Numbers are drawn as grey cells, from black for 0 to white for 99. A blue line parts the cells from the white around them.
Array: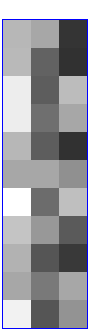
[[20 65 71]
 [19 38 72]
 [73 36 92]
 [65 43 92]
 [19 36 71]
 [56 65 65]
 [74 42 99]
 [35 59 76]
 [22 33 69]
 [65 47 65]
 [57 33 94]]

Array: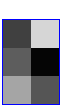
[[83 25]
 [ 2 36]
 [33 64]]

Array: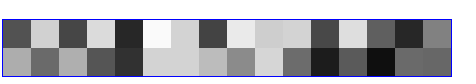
[[50 15 37 86 28 82 80 91 26 82 97 15 85 27 81 32]
 [40 41  6 35 11 42 83 54 73 82 82 19 33 68 41 67]]

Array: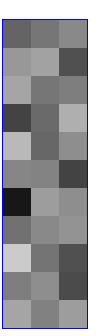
[[53 46 39]
 [31 63 59]
 [49 46 64]
 [68 41 26]
 [55 40 72]
 [26 51 52]
 [55 61  9]
 [57 53 44]
 [31 45 79]
 [29 55 49]
 [61 50 64]]

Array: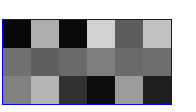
[[75 36 81  4 67  3]
 [43 41 49 41 37 44]
 [12 60  5 19 70 50]]

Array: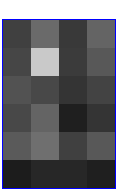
[[39 22 41 25]
 [34 23 78 27]
 [26 20 28 32]
 [20 12 39 28]
 [34 25 43 35]
 [12 15 15 11]]
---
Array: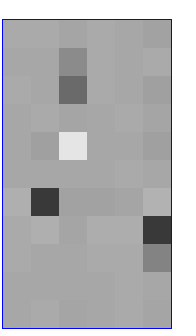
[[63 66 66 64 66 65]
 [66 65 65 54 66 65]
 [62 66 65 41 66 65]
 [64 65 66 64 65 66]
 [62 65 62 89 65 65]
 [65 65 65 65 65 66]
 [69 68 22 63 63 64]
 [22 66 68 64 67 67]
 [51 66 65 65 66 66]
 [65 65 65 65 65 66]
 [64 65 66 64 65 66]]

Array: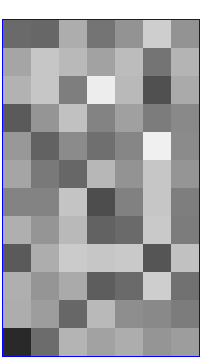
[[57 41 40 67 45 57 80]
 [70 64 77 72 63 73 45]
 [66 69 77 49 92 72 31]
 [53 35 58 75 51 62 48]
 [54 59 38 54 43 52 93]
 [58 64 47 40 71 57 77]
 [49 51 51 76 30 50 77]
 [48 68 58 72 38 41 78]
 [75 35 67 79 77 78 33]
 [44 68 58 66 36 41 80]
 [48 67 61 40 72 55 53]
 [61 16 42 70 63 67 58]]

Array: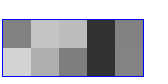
[[50 50 76 73 19]
 [51 82 68 49 19]]

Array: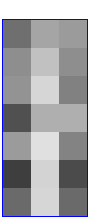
[[60 43 64]
 [55 55 75]
 [50 57 83]
 [68 31 68]
 [51 60 87]
 [29 24 82]
 [41 41 83]]

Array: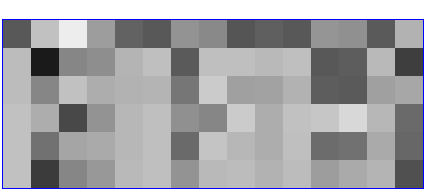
[[69 34 75 92 61 38 34 57 53 33 37 34 58 56 35]
 [24 73 10 52 55 70 74 35 74 74 72 74 34 36 72]
 [65 73 52 75 67 69 70 46 79 62 63 69 36 35 62]
 [41 75 67 28 57 71 74 56 52 79 67 75 77 84 71]
 [40 75 44 64 66 71 74 41 76 71 67 74 42 44 66]
 [31 75 23 52 59 72 74 57 72 73 69 73 61 66 70]]

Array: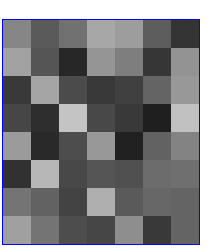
[[20 52 35 44 65 61 36]
 [57 63 33 15 58 49 21]
 [59 22 64 29 22 25 39]
 [75 27 18 76 28 22 12]
 [51 60 16 30 59 13 38]
 [43 19 71 28 33 31 42]
 [39 45 38 26 68 35 40]
 [39 62 45 30 27 55 22]]
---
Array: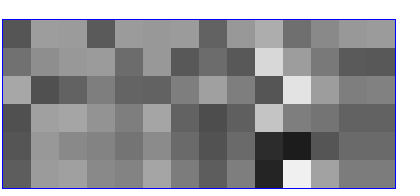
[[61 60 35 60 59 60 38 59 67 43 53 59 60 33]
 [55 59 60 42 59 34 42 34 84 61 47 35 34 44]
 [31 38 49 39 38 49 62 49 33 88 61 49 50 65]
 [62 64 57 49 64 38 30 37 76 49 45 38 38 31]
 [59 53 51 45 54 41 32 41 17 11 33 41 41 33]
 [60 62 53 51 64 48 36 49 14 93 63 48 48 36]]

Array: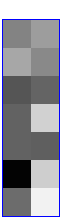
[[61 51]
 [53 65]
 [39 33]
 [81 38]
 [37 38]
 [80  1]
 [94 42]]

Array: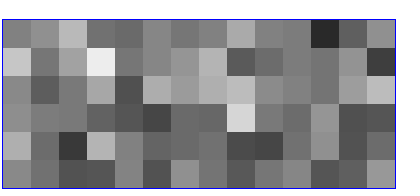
[[56 72 44 41 52 46 50 66 50 48 16 37 56 50]
 [46 63 92 46 52 58 70 35 42 48 45 57 24 77]
 [36 47 65 31 67 60 68 73 54 50 45 61 73 53]
 [48 47 38 33 27 41 40 83 47 42 58 31 33 55]
 [42 22 70 50 39 41 44 29 27 44 56 32 42 68]
 [44 32 33 51 32 56 45 34 46 52 33 37 59 53]]

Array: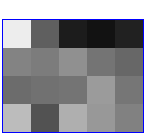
[[37 11  7 13 92]
 [48 56 45 40 51]
 [44 45 60 46 42]
 [32 68 59 50 73]]

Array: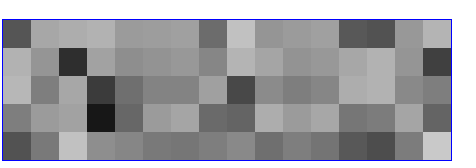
[[65 67 69 60 61 62 42 75 58 60 62 34 32 59 70 33]
 [58 18 63 55 57 59 52 70 64 57 59 65 69 58 25 69]
 [49 65 23 43 51 51 62 28 54 49 52 67 69 53 49 71]
 [60 63  9 40 60 64 41 39 67 60 65 46 48 64 39 49]
 [47 75 55 52 47 46 49 53 43 49 45 34 30 48 78 32]]

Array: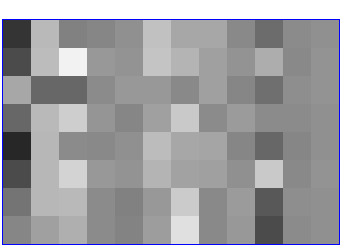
[[72 50 52 56 75 65 65 53 42 54 56 20]
 [73 94 59 57 76 70 62 57 67 53 57 29]
 [40 40 54 59 59 53 62 52 43 55 57 65]
 [72 80 58 52 62 78 54 60 54 54 56 40]
 [71 54 53 56 73 65 64 52 40 52 56 15]
 [71 82 59 57 70 63 62 56 78 53 57 29]
 [71 72 54 50 59 79 53 60 34 55 56 45]
 [62 68 54 51 61 87 53 59 29 54 56 52]]
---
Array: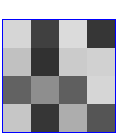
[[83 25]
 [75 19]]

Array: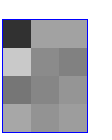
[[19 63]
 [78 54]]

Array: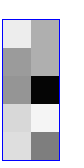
[[92 68]
 [60 68]]

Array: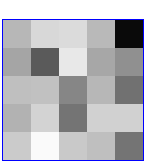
[[71 84]
 [64 35]]

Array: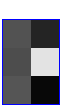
[[32 14]
 [30 88]]

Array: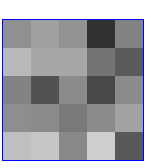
[[56 62]
 [72 65]]
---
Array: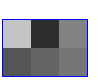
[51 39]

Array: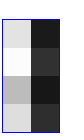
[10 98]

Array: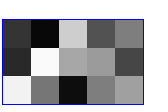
[49 60  5]

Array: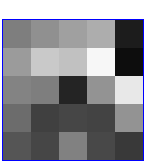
[11 96 14 25 33]

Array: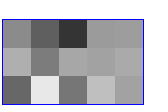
[61 63 46]

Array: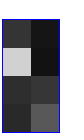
[ 8 81]
